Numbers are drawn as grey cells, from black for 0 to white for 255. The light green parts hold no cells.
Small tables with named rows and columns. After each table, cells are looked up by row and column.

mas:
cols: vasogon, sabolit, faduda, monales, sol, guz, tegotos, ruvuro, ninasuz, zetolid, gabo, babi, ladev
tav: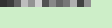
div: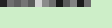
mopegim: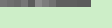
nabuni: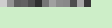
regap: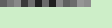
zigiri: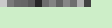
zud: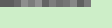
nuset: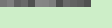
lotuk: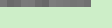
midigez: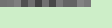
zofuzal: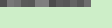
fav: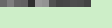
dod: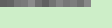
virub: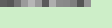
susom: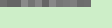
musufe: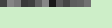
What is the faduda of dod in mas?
118
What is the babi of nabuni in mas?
168
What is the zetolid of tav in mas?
120
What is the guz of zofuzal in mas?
127
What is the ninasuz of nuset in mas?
78
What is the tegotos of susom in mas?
101
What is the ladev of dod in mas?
136
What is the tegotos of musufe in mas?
135
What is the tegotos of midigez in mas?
113
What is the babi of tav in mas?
65
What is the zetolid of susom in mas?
122
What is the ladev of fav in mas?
68
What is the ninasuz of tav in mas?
101
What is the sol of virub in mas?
182
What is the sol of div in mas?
91
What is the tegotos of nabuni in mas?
118
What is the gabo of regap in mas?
108
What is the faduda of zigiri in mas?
104
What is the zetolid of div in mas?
91
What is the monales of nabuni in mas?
98

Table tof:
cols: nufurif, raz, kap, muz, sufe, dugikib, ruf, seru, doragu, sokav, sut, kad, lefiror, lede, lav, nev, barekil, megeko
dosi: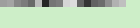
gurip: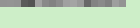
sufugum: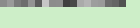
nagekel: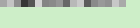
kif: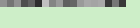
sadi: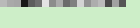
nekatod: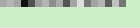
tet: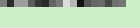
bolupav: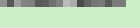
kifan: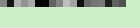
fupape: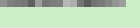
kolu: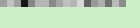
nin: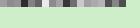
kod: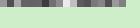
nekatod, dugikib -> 158
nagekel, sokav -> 103
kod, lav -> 133
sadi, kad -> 212
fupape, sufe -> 95
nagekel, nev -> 145
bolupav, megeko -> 123
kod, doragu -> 140
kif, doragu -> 154
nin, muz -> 45
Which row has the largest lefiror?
sufugum

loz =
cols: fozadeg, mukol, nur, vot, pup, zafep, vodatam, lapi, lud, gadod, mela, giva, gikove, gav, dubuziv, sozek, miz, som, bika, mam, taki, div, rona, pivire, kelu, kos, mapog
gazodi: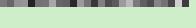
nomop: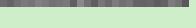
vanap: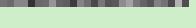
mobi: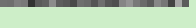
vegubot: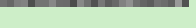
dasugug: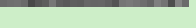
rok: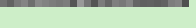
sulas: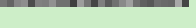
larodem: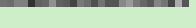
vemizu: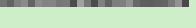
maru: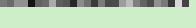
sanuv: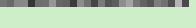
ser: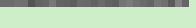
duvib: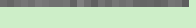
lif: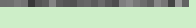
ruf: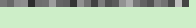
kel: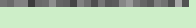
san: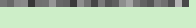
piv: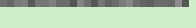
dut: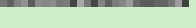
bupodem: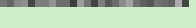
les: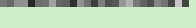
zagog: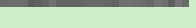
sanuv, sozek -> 84
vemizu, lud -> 119
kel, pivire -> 113
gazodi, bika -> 186
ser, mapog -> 101
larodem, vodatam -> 103
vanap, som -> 141
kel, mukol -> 106

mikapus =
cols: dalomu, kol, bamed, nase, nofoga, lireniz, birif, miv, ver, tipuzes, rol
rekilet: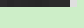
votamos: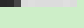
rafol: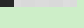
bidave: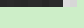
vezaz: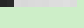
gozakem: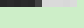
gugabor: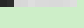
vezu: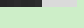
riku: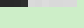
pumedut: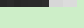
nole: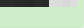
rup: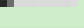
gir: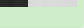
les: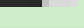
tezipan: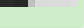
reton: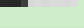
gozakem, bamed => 40
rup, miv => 218
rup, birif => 218
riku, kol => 41
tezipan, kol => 42
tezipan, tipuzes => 219
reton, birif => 216
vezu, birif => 217
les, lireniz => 41
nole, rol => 221
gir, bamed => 43
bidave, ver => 43
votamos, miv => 220
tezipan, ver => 219
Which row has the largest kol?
rup

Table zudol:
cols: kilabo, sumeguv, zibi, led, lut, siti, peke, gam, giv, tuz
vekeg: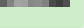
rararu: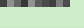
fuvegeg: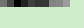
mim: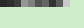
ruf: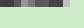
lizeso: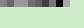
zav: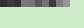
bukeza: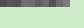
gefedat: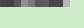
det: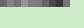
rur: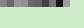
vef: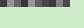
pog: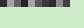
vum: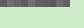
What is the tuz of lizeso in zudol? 169
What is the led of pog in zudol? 37
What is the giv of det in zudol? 56
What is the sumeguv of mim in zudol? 47
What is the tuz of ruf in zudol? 190
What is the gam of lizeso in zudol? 119
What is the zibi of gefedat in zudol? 88
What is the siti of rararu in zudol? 92
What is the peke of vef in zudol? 71
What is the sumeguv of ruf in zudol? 62
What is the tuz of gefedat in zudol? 182
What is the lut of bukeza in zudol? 108
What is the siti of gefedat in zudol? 89
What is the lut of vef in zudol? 151
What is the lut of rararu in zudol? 147
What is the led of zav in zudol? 120
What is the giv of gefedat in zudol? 72
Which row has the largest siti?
vekeg

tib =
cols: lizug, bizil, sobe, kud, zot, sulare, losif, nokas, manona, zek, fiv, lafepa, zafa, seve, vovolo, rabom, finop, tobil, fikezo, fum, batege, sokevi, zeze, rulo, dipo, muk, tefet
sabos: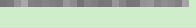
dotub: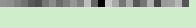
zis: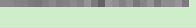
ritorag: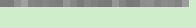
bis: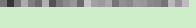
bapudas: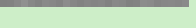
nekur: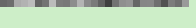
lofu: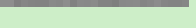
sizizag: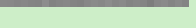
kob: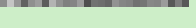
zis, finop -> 144
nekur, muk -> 111
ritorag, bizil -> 125
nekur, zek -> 120
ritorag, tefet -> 156
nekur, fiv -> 141
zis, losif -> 129
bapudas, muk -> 134
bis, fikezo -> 136
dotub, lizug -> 146
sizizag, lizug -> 137
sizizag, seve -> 138
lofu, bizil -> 142
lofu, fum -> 138

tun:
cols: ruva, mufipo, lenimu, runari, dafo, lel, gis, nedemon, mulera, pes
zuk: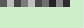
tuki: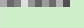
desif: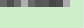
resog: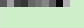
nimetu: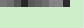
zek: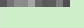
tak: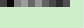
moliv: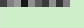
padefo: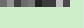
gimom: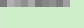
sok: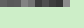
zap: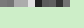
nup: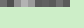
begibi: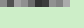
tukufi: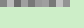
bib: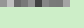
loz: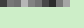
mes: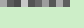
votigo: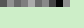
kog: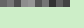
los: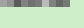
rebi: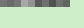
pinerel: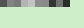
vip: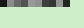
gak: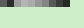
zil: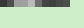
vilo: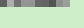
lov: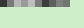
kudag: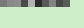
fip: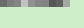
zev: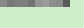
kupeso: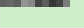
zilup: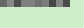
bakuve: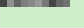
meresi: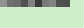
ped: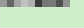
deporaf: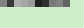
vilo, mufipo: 173
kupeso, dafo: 136
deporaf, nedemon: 121
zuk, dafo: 193
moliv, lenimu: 153
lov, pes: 115
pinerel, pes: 44
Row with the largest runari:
tuki

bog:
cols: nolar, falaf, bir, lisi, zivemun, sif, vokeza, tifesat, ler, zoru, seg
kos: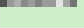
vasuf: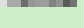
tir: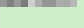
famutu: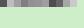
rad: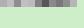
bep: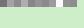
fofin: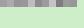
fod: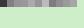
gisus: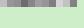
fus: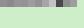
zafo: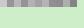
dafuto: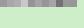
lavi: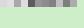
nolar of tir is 151
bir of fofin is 149
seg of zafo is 132
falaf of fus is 138
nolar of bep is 115
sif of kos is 131
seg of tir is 182
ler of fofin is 126
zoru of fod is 155
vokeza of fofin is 155
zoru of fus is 143
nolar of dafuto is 155
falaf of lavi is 224

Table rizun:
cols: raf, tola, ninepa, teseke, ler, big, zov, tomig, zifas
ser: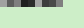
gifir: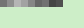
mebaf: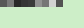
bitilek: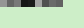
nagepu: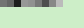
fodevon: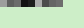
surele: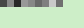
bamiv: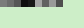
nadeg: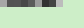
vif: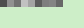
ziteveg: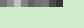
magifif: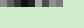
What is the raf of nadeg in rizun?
167
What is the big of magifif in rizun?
168
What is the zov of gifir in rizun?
113
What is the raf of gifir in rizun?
116
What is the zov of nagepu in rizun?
78
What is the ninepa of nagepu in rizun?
30
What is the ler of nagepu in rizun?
145
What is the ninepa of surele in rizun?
40

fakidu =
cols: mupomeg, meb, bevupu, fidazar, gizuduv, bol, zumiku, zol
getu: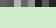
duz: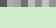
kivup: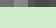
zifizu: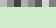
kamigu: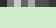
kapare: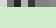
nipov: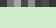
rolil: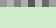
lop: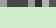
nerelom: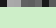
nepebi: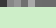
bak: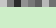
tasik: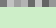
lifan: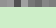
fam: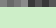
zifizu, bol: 90
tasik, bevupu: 160
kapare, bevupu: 38
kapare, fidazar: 179
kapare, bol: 131
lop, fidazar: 70
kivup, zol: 81

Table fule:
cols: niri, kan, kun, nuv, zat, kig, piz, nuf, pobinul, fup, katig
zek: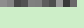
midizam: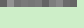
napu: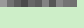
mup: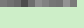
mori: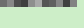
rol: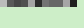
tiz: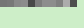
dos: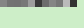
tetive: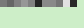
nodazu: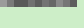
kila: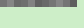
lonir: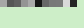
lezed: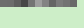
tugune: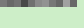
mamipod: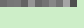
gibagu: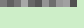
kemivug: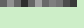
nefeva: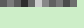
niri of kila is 117
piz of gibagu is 148
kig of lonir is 23
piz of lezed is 131
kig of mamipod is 104
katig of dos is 50
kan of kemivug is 145
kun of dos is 114
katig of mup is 122
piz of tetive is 137

